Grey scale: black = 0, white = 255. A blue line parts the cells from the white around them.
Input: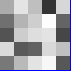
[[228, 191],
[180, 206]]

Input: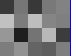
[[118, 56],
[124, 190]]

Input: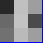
[[192, 158],
[195, 75]]

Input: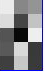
[[135, 148],
[69, 195]]

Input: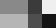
[[137, 59],
[181, 78]]

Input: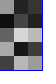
[[35, 54],
[69, 34]]

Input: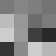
[[133, 126],
[151, 108]]
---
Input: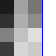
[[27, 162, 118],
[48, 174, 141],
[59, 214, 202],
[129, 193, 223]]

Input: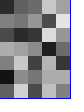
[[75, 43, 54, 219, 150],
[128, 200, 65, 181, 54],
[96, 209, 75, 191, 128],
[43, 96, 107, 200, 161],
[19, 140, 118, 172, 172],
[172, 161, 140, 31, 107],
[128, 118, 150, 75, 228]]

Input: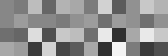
[[168, 156, 58, 210, 70, 91, 168, 48, 243, 123, 58, 79],
[135, 156, 135, 135, 123, 145, 156, 111, 156, 145, 111, 145],
[135, 123, 189, 102, 179, 168, 123, 210, 91, 145, 200, 179],
[111, 102, 221, 79, 200, 189, 111, 233, 48, 168, 233, 200]]

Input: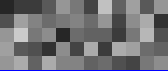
[[38, 59, 59, 89, 150, 120, 68, 193, 98, 160, 89, 150],
[160, 89, 80, 50, 141, 68, 171, 59, 171, 160, 108, 98],
[150, 171, 98, 171, 131, 131, 98, 108, 80, 68, 120, 141],
[150, 203, 120, 141, 38, 108, 98, 98, 59, 120, 183, 80],
[80, 160, 131, 108, 120, 131, 108, 150, 68, 141, 171, 50]]

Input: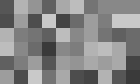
[[77, 157, 77, 201, 68, 107, 157, 125, 201, 201],
[189, 136, 107, 58, 136, 125, 179, 189, 169, 107],
[179, 125, 116, 96, 189, 136, 157, 116, 96, 107],
[86, 179, 148, 96, 169, 189, 116, 136, 136, 136],
[96, 125, 157, 86, 157, 148, 169, 157, 169, 68],
[157, 77, 201, 116, 169, 77, 68, 179, 86, 58]]

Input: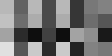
[[163, 43, 14, 65, 14, 163, 142, 25],
[193, 109, 172, 74, 172, 54, 109, 86],
[184, 98, 184, 74, 184, 54, 120, 130],
[224, 86, 202, 43, 202, 34, 130, 120]]

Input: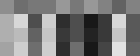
[[175, 215, 78, 206, 46, 78, 24, 57, 215, 89],
[175, 187, 98, 197, 57, 78, 35, 57, 197, 89],
[163, 206, 110, 206, 46, 110, 24, 69, 226, 98],
[142, 110, 120, 120, 152, 120, 152, 130, 98, 130]]
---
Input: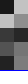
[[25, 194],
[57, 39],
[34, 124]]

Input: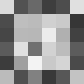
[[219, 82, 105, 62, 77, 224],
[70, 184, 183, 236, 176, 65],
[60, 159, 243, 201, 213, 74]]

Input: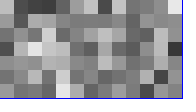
[[189, 77, 66, 62, 98, 157, 193, 74, 195, 116, 124, 142, 232],
[115, 145, 118, 208, 106, 132, 162, 191, 166, 105, 96, 188, 145],
[142, 150, 144, 179, 174, 137, 129, 188, 152, 113, 125, 174, 134],
[154, 116, 122, 102, 230, 172, 100, 123, 157, 123, 74, 151, 131]]

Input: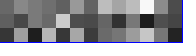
[[104, 136, 122, 111, 96, 153, 99, 189, 165, 188, 248, 140, 76],
[54, 159, 30, 182, 55, 167, 60, 106, 118, 156, 198, 119, 35]]

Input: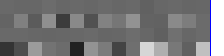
[[105, 103, 103, 108, 103, 105, 103, 106, 103, 105, 97, 103, 105, 102, 103],
[105, 105, 103, 102, 103, 104, 106, 102, 103, 109, 103, 96, 112, 103, 107]]

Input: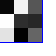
[[8, 243, 86],
[227, 2, 101]]

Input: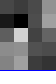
[[71, 60, 74, 146],
[94, 209, 66, 100],
[131, 160, 60, 51]]

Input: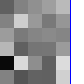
[[96, 130, 144, 159, 186],
[156, 122, 133, 138, 133],
[9, 218, 142, 96, 220]]
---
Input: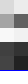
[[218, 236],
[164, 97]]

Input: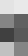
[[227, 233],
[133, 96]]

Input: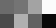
[[107, 116],
[74, 176]]

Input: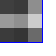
[[63, 58],
[154, 143]]

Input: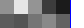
[[145, 230],
[92, 84]]

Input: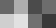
[[103, 174],
[207, 225]]

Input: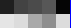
[[31, 67],
[229, 220]]

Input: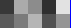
[[56, 171],
[90, 123]]
